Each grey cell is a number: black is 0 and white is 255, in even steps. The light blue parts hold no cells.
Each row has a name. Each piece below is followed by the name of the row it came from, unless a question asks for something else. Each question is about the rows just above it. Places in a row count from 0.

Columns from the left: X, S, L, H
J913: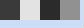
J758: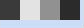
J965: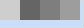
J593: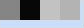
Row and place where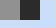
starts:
J758, 2
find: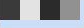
J913
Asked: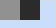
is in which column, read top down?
H
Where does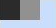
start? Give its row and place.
J913, 2
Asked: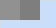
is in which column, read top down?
L
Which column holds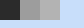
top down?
H

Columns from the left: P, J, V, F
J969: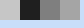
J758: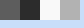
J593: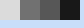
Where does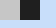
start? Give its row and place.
J969, 0
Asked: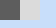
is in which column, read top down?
P

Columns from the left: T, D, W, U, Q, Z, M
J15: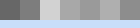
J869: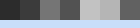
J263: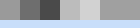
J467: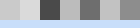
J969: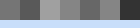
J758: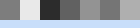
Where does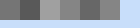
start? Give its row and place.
J969, 0
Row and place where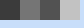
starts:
J869, 1
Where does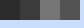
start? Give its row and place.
J869, 0

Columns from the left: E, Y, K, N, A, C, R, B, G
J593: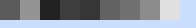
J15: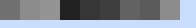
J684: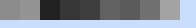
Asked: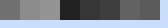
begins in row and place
J15, 0
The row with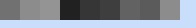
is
J15
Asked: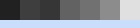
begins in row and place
J593, 2
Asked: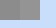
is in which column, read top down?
Y
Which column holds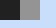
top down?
K

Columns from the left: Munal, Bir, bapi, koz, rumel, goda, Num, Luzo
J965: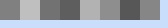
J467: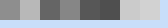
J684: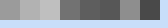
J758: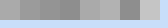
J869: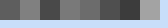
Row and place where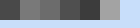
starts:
J869, 2
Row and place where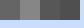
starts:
J467, 2
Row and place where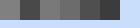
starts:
J869, 1
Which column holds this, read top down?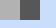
rumel
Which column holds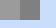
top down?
Bir
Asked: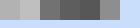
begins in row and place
J684, 1
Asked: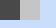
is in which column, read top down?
Luzo

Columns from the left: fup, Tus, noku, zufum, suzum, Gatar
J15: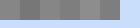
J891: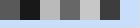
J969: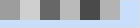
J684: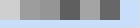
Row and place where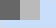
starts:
J969, 2
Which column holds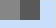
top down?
fup
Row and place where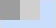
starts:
J969, 0
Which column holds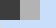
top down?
Gatar
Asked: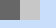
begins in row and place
J891, 3

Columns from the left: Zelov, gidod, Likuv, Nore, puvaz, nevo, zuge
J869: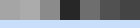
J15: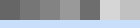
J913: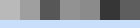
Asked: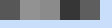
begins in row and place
J913, 2
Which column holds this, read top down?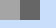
Zelov
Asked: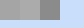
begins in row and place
J869, 0

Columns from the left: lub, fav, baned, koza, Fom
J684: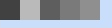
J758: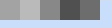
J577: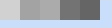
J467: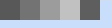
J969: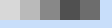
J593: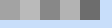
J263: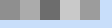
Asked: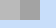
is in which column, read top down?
fav
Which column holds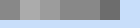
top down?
baned
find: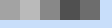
J758
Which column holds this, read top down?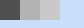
koza
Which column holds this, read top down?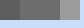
Fom

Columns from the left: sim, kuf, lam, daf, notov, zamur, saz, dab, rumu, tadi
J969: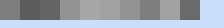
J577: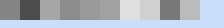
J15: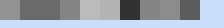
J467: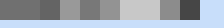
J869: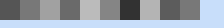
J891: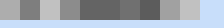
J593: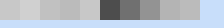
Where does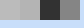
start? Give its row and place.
J15, 4
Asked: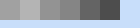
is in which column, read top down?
zamur

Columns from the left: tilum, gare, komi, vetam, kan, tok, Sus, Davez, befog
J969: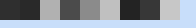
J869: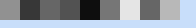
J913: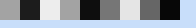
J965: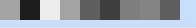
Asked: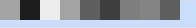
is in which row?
J965
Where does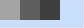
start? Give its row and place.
J965, 3
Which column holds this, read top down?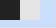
Sus

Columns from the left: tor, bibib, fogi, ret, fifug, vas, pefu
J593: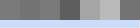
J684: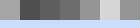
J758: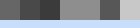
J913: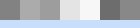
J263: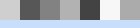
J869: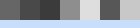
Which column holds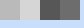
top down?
vas
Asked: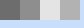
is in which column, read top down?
ret
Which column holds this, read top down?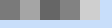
tor
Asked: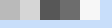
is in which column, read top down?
vas

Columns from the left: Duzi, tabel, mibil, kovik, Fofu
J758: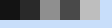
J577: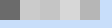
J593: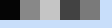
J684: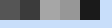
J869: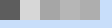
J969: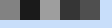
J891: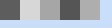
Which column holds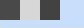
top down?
kovik
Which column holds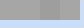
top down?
mibil
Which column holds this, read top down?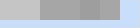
mibil
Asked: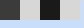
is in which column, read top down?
tabel

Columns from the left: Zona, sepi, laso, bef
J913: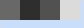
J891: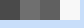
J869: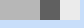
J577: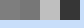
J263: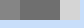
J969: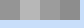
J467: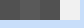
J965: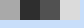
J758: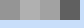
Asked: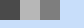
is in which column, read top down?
Zona
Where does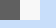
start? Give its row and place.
J891, 2

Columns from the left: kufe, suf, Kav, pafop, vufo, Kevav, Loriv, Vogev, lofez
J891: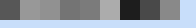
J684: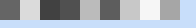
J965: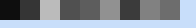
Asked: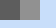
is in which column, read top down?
Kevav
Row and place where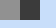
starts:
J965, 5
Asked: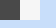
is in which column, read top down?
Vogev

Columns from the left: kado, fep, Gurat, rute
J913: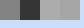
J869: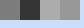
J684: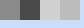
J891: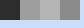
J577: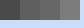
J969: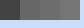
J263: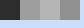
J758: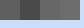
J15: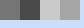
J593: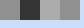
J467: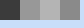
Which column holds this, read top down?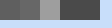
fep
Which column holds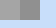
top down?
rute
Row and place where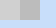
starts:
J684, 2
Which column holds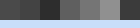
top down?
kado

